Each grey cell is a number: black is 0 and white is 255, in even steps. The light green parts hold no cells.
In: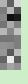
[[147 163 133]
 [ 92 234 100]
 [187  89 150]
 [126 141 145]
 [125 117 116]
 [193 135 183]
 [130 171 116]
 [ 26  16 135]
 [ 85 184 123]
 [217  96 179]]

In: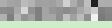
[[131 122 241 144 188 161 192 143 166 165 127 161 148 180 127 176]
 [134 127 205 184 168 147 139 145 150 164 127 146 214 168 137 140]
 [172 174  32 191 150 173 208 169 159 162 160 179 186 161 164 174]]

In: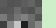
[[136 106  30 196 137  63]
 [ 85 109 129 117  93 122]
 [105  81  87 106  87  86]
 [ 83 100  93  85  83  91]]

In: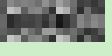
[[ 57  68 113  45 105 175 196  48 103 137 131  93 176 196  82]
 [ 91  61  50  85 112  93 113 156 156  88 110 143  76  82  97]
 [122 137 117 135  79  48  22  84  49  76  64  65  60  43 104]
 [121 131 110 132  81  49  26  91  58  76  67  71  58  43 103]
 [ 59  67 110  46 105 173 195  51 105 135 131  95 173 193  82]
 [ 73  55  70  62 112 135 160 117 145 111 124 130 122 137  89]]

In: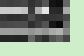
[[ 69  98  83  45  61 104  37  35  38  37]
 [134 177 169 147 159 148 157 156 158 158]
 [105  10  23  83  63  47  77  77  74  71]
 [ 72  55  53  51  56  77  51  47  46  53]
 [170  39  42 229 175  58 194 204 202 203]
 [101  14  20  85  60  49  70  66  62  66]]

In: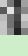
[[127  34 137 197]
 [180  56 114 198]
 [202  69 115 187]
 [135  84 227  90]
 [160  46 119 202]]

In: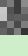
[[ 51 127  78 100]
 [125  73 125  88]
 [ 94  94  90 196]
 [113  61  83 200]
 [139  61 123 101]]
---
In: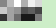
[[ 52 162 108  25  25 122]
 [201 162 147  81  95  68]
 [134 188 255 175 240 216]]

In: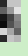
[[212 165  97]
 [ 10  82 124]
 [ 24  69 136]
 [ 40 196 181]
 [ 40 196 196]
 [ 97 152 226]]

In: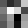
[[103 157   0 157]
 [ 87 143  15 170]
 [ 87  43  71 199]
 [127 251 211  71]]

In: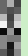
[[ 11 150  11]
 [104 174  67]
 [104  79  92]
 [135 120 120]
 [ 92  39 135]
 [135  23 162]
 [186  67 186]
 [243  79 216]]

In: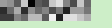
[[157 145  91 199   2  91  76 199 223 132  76 199 106]
 [ 61  61 132 106 186 186  91 238  33 223 223 199 172]
 [ 45 106 172  45 145 106 132  76 119  33 157 157 119]]

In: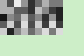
[[ 93 206  77 220  77 206  61 220  61]
 [176 176  93  93  48 191 136  61  34]
 [ 21 136 108 191  93 136  48 148  34]
 [206  34 136 191 108 161 220 122 220]
 [176  77 235 148  48 108 176 122 122]]

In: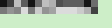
[[121 147 133 219 121 203 147 162 219 219 219 203 175  65]
 [ 21  65 191  93  21 109 191 175  79  93  93  93  21 109]]

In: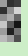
[[198  90  20]
 [157  49  62]
 [186 157  78]
 [144 173 102]
 [157  33 115]
 [ 49 144 212]]
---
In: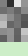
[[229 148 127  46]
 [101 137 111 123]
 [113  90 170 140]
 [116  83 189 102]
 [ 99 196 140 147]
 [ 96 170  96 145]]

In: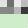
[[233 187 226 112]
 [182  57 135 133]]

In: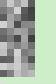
[[193  93 148 199 159]
 [ 91  67 123 145 209]
 [ 83  70  93 164 137]
 [135 137 209 170  78]
 [157 113 112 138 164]
 [165  64  99 120  74]
 [155 113 200 154 129]
 [123 136 191 122 210]
 [138  85  96 101 201]
 [171 148 208 191 203]
 [172 184  98 130 194]]

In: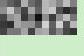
[[188 128 123  96  76 175 108  86 183 168 136]
 [ 41  70 143 198 125  68 166  97 184 199  80]
 [187 118  72 145 163  57 109  17 142  61 142]
 [ 83 181  57  47 167 148 146  89 209  97 209]
 [ 71  53  68 119 119 165  67 162 171  90 133]]

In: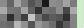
[[162 123 139  99 164 124  84 105  25 142 135]
 [ 70 170 170 117 114 163  98  48 116 108 139]
 [ 47 132 124  46 110  62 196 112  73  92  84]
 [ 92 130 113 104 180 145  83 152 131 109  55]]

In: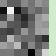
[[150 135 140  95  94 136 116]
 [102 123  16 240  19  75 119]
 [151 172  69 159  75  39  85]
 [156 149 144  89  84  59 102]
 [162 166  73  61  89 150 108]
 [ 76  45  81 182 123 107 109]
 [ 89 120 160 144 187  75 135]
 [116 211 121 123  98 102   3]]
